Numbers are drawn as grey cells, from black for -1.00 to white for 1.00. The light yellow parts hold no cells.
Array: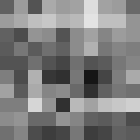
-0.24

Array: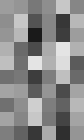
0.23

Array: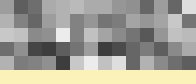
0.23

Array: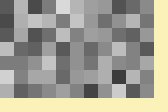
-0.30

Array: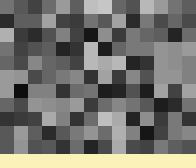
-0.10

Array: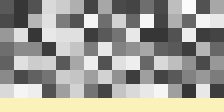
-0.30

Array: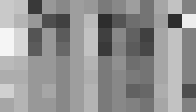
0.58
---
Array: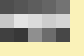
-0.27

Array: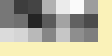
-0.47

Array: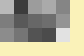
0.22

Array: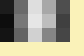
0.74

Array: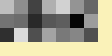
-0.48

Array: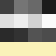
-0.18
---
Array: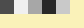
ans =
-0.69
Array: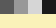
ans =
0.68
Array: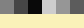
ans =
0.18
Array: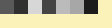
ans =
0.31
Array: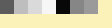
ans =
0.05
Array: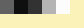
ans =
0.41
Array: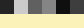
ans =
-0.88
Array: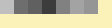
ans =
0.28
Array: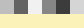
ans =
-0.53
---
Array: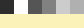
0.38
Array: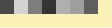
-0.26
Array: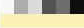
-0.89
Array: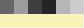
0.60
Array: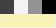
-0.98
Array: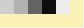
0.85
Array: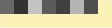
-0.39
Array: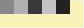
-0.73
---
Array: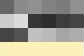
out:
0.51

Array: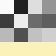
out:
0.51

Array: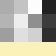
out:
0.64

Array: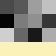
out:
-0.81

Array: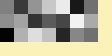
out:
0.74

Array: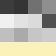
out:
0.55

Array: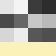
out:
-0.32

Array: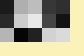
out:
-0.74

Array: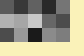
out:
-0.80
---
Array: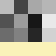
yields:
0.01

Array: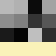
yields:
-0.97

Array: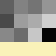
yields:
-0.15

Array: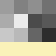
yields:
0.45

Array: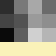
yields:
-0.26

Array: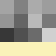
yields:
-0.37
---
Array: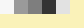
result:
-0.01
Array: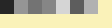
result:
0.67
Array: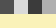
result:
0.70
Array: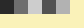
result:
0.61
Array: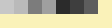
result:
-0.66
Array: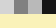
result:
0.00
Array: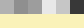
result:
0.82
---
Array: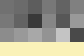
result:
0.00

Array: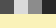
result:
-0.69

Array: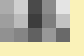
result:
0.79

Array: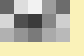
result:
-0.15

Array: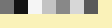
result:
-0.30

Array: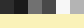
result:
0.41
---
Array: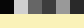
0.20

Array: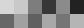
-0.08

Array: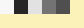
-0.10

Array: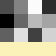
-0.50

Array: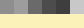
-0.51

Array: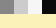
0.93
